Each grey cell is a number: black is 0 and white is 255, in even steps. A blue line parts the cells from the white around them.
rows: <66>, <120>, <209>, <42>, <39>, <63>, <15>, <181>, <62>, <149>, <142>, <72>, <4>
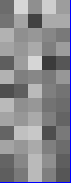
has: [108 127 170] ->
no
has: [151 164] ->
no
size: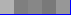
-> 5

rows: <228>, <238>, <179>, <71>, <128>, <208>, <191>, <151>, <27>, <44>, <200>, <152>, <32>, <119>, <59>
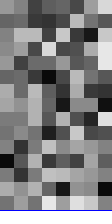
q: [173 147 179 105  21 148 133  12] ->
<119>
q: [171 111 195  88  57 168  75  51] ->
<191>
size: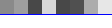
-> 8
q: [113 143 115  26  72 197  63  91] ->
<44>
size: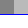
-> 2
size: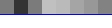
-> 8
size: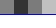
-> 4

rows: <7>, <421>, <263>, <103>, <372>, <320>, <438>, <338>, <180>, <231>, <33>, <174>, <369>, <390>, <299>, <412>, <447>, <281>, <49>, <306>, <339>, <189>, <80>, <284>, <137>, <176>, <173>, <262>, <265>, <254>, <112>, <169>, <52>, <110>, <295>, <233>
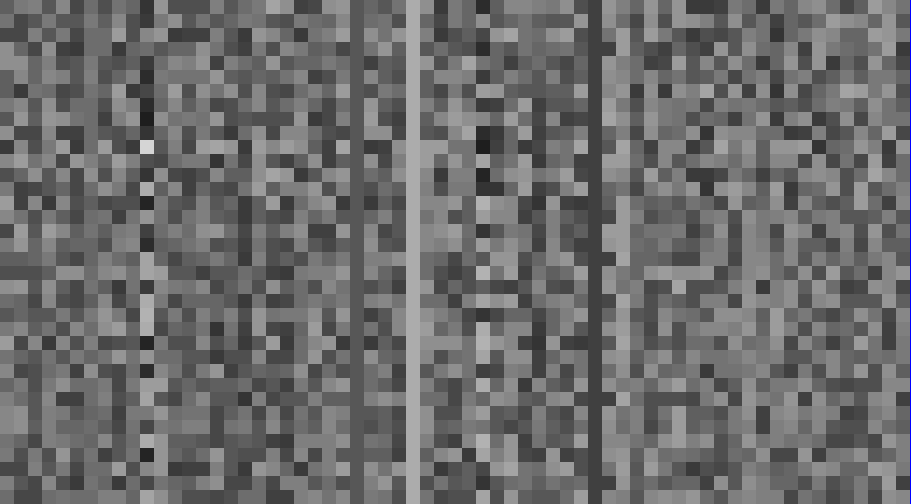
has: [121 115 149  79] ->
yes
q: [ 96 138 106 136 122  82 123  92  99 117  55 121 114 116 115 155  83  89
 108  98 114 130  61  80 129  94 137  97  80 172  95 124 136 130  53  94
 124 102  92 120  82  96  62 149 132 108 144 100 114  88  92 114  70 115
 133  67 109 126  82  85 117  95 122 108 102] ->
<320>
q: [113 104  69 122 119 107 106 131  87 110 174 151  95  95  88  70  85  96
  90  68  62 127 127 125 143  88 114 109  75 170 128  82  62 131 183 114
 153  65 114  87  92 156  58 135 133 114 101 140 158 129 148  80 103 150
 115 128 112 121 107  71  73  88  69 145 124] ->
<169>
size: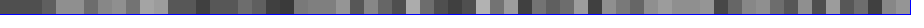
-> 65
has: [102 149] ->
yes

